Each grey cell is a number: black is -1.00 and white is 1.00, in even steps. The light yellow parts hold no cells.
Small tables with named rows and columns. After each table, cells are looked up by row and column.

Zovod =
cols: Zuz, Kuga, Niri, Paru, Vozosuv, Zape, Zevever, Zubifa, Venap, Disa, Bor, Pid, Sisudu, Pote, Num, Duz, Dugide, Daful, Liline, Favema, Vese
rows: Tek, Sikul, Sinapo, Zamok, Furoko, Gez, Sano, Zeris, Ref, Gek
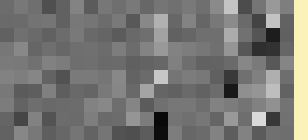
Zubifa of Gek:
-0.08
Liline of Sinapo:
-0.33
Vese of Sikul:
-0.23
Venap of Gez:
0.07
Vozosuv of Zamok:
-0.19
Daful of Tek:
-0.40
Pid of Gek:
-0.90
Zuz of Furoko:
-0.04
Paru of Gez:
-0.22
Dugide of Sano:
-0.81
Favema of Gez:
0.37
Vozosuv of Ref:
-0.15
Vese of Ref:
-0.11
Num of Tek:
-0.13
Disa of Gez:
-0.22
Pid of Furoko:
-0.19

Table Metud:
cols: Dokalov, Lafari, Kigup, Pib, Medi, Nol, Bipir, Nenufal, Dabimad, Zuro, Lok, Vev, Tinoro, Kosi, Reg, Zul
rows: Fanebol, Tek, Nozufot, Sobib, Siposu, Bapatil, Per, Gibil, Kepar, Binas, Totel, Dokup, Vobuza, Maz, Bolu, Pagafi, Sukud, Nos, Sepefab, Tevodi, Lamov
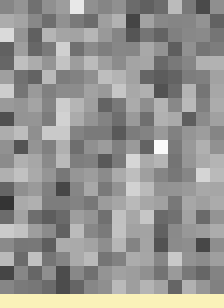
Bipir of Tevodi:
-0.12
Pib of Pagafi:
-0.27
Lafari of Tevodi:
0.06
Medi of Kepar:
0.65
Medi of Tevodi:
-0.40
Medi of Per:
0.10
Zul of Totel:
0.14
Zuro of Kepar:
0.21
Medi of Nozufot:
0.29
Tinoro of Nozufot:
0.00
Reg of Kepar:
0.09
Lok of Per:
0.38
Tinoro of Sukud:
0.08
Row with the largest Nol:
Fanebol

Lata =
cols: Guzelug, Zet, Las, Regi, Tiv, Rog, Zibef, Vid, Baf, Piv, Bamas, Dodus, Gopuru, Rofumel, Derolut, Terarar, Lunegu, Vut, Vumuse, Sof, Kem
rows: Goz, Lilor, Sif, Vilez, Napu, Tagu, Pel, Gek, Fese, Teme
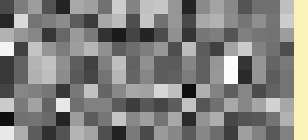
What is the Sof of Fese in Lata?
-0.09
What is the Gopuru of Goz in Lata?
0.18
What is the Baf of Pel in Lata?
0.07
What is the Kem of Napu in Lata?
-0.05
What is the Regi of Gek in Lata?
-0.22
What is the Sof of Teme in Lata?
-0.30
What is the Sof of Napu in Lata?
-0.21

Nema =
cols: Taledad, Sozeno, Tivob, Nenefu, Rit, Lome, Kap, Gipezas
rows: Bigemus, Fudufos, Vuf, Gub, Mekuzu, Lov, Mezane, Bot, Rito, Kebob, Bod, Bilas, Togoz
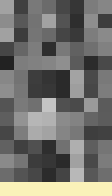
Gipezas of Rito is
-0.28
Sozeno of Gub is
-0.20
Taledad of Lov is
0.06
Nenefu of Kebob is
0.28
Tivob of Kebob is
0.34
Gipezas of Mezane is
-0.02
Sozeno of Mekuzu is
-0.02
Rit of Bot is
-0.37
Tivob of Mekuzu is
0.01
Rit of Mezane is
-0.67
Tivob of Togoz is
-0.44
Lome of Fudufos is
-0.64
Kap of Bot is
0.21
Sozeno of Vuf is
-0.53
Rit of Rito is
0.09
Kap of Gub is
-0.12
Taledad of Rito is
-0.26
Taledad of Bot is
-0.34
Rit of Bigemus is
-0.44
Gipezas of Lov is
-0.05
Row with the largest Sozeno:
Rito

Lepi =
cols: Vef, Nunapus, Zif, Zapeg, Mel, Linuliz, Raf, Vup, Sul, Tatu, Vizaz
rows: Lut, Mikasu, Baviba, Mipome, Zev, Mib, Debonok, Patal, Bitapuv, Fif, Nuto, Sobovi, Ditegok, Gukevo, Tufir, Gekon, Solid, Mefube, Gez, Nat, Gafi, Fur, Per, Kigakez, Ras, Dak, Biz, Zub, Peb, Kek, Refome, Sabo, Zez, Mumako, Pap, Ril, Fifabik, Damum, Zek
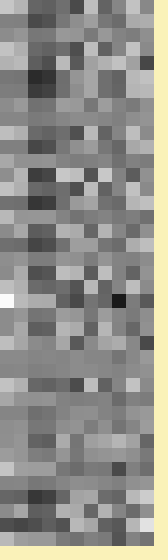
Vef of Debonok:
-0.02
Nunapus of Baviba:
0.17
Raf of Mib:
0.30
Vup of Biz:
0.06
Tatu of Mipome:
0.52
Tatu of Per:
-0.04
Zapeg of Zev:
-0.38
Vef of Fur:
0.97
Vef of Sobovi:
0.32

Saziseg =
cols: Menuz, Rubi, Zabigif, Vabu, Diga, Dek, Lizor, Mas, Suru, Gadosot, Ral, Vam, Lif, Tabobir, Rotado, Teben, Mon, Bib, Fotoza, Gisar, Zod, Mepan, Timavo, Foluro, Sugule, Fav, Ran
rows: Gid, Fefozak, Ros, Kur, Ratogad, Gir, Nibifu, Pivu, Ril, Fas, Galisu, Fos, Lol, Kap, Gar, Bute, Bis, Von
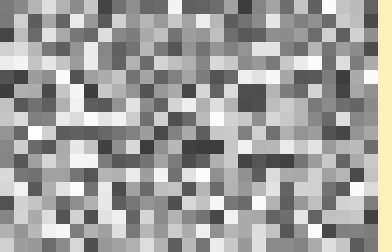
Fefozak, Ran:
-0.43
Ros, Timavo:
-0.15
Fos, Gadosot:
-0.26
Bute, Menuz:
0.04
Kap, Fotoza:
0.45
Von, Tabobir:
0.45
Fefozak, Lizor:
0.20
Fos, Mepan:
-0.08
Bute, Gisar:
-0.22
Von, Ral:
0.73
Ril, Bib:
0.56
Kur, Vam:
-0.05
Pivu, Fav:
-0.21
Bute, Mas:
0.77
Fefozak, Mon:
-0.27
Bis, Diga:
0.94

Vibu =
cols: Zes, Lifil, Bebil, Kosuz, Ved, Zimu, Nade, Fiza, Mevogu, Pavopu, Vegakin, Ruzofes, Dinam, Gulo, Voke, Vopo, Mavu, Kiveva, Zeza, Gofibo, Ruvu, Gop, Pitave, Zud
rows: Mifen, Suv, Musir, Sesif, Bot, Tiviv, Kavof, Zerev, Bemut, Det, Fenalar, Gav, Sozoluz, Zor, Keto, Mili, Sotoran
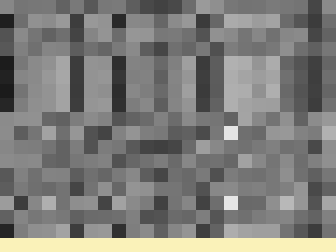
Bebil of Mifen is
-0.07
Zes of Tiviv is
-0.73
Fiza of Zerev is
0.19
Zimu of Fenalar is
-0.02
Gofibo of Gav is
-0.08
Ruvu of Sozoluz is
0.12
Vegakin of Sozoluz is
-0.27
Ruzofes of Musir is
-0.06
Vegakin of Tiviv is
0.02
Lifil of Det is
-0.27
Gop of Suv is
-0.33
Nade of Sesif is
-0.12

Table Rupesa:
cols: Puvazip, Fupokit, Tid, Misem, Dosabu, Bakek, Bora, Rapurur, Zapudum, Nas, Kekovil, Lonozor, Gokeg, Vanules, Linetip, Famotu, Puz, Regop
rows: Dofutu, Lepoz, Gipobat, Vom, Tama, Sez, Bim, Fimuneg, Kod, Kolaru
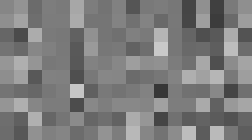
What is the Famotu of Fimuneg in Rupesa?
-0.24
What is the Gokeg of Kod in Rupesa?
-0.11
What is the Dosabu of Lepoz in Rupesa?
-0.03
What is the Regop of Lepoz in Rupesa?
0.23
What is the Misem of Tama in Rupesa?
-0.06
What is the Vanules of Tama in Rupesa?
-0.12
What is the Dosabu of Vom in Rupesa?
-0.05
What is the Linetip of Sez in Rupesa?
0.26

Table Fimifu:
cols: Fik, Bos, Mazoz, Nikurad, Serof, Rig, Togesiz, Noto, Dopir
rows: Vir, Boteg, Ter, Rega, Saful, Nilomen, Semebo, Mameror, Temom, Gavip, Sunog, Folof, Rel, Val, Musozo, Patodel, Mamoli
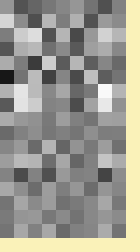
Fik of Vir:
0.18
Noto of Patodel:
0.18
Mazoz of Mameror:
0.60
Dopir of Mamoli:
-0.10
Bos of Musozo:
0.30
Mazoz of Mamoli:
0.01
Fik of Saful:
0.35
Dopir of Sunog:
-0.12
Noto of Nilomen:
-0.27
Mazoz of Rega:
0.44
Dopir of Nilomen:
-0.09
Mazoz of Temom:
0.14
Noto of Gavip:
-0.02
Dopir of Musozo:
-0.06
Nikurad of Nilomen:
-0.49
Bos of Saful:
-0.02

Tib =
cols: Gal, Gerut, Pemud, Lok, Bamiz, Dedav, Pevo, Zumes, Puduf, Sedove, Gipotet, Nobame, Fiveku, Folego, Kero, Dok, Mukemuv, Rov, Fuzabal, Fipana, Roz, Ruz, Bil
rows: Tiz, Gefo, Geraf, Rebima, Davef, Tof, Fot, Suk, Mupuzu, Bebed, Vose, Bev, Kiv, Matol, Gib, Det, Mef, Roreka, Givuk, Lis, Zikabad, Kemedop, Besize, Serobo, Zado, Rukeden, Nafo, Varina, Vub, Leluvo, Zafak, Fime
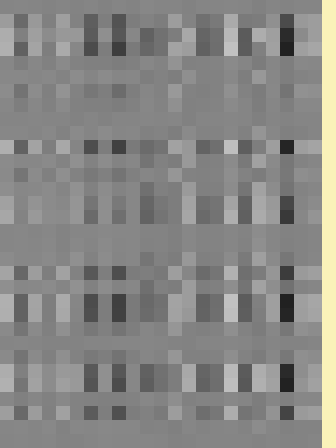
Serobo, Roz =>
-0.07
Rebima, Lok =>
-0.01
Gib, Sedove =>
0.06
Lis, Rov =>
-0.13
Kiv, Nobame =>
0.03
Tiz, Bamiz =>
0.04
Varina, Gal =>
0.39
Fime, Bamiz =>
0.03
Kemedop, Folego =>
0.22
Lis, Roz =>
-0.53
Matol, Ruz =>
0.03
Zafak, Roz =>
0.01
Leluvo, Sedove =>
-0.02
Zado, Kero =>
0.04
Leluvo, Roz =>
-0.47
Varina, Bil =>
0.26
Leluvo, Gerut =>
-0.18

